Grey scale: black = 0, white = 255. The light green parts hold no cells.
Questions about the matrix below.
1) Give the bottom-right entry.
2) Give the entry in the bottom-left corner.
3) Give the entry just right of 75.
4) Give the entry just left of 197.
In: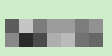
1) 103
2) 136
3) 174
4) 93

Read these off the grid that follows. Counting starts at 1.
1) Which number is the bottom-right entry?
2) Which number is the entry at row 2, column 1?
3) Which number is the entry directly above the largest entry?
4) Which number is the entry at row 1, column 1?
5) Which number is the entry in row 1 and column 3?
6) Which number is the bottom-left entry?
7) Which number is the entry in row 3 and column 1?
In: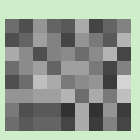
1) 69
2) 79
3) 130
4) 109
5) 148
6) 109
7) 170

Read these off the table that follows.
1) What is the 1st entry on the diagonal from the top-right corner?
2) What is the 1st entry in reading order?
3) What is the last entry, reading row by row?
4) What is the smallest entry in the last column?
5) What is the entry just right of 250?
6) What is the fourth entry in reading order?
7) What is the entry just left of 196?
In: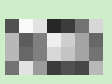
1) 215
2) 81
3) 184
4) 103
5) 226
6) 39
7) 215

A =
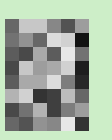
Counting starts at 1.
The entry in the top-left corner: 103
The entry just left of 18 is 209
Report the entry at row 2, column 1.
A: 114
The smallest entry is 18
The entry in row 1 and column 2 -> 199
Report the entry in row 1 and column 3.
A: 199
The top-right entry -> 157
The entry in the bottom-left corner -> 103

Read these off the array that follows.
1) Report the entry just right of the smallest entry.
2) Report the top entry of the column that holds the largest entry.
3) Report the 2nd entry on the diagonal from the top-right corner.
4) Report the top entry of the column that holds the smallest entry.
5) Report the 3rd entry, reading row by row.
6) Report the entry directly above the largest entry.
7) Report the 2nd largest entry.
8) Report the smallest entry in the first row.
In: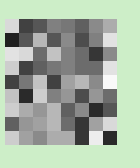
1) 86
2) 172
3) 128
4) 217
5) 86
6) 226
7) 237
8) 65

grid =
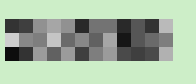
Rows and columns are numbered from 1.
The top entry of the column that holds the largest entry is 51
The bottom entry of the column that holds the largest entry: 13
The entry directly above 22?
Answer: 41
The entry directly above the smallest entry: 206
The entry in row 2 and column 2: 136
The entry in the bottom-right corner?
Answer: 177
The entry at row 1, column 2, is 63
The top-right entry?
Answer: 186

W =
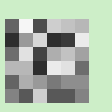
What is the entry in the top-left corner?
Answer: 100
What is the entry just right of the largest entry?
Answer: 77
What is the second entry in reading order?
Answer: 246
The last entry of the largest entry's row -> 183
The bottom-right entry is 131
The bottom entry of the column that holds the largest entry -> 88
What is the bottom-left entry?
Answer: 131
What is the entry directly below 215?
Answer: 67
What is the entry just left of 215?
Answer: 153

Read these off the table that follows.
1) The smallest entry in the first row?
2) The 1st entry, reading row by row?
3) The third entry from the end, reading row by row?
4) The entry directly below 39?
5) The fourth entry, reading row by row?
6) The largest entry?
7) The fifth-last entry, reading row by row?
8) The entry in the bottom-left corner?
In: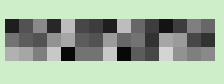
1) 19
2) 30
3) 146
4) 146
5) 39
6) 212
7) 71
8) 177

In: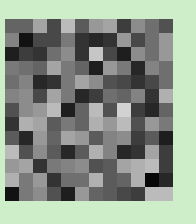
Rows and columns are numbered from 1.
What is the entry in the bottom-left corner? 18
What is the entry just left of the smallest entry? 176
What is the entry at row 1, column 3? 164
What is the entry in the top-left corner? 100
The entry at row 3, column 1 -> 30
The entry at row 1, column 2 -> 100
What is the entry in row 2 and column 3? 72
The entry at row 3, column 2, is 61
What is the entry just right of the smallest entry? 39
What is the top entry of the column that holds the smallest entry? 111
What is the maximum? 210
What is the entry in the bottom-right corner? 187
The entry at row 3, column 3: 51
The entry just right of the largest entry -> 61
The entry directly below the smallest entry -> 187
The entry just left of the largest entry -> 81
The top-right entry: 81
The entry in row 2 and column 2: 18
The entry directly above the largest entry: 100
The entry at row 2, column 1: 131
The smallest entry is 7
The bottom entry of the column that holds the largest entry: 72
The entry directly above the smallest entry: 187
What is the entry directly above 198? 39

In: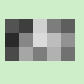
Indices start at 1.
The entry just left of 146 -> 189
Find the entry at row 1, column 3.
208
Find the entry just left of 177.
125
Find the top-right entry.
94

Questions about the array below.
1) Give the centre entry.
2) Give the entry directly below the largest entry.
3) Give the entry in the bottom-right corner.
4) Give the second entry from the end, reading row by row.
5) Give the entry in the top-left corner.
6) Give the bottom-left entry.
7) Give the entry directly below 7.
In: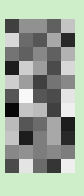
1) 86
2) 196
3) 239
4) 53
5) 64
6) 75
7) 187

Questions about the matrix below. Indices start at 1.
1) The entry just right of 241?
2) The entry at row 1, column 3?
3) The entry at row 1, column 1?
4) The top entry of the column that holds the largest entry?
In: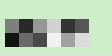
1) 161
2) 151
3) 127
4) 209

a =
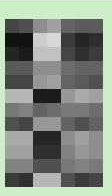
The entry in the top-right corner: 90
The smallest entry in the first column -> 18
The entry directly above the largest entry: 160
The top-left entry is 69
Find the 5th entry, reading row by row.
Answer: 99
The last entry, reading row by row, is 69
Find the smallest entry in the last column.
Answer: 47
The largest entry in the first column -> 182
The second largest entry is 205
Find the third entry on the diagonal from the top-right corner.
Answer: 69
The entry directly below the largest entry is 193
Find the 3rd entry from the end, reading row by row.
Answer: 80
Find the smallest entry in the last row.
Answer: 47
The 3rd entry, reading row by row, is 142
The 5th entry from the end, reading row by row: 182

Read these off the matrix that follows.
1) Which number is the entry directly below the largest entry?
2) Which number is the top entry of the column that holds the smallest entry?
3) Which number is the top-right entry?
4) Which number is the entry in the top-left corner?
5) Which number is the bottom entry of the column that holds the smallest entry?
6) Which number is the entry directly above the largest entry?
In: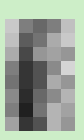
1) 150
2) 126
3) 192
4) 201
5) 53
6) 150

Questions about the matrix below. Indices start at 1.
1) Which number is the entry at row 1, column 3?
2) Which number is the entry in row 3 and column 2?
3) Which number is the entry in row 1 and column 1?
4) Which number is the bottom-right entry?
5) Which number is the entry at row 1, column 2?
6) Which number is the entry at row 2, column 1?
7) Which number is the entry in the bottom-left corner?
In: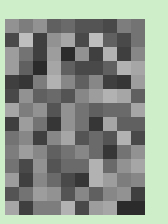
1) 146
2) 115
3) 146
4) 43
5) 125
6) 73
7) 166

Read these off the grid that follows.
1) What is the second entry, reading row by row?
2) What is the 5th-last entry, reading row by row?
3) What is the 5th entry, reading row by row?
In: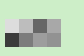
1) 189
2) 168
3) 59

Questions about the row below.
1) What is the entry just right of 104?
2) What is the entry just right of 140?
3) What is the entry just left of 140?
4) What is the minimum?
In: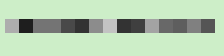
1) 94
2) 195
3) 51
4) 30

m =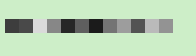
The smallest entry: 27
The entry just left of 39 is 135
